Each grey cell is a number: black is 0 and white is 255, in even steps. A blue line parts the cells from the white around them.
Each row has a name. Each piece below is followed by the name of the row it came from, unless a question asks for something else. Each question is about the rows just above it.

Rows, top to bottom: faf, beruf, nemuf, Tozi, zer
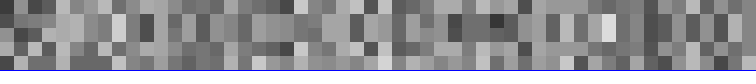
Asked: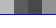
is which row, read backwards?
faf
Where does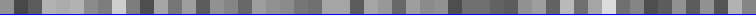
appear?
nemuf
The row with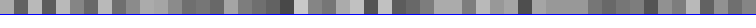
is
Tozi
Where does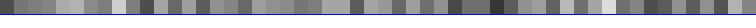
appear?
beruf
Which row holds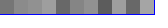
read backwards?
beruf
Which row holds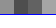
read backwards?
zer

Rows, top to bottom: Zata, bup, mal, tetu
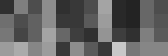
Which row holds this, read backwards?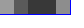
bup
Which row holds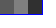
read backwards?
mal
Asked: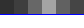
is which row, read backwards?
mal

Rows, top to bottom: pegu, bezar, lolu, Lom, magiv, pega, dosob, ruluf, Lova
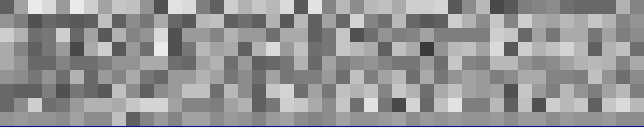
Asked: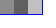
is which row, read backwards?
bezar
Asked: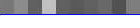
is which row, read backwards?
bezar
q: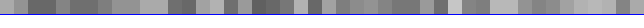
magiv
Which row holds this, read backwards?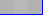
magiv
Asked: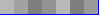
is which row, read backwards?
dosob

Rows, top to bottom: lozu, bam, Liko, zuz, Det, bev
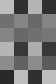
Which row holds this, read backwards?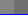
bam
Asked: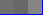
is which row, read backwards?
Liko
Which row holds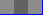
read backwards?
Det
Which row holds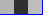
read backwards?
lozu
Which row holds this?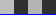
lozu

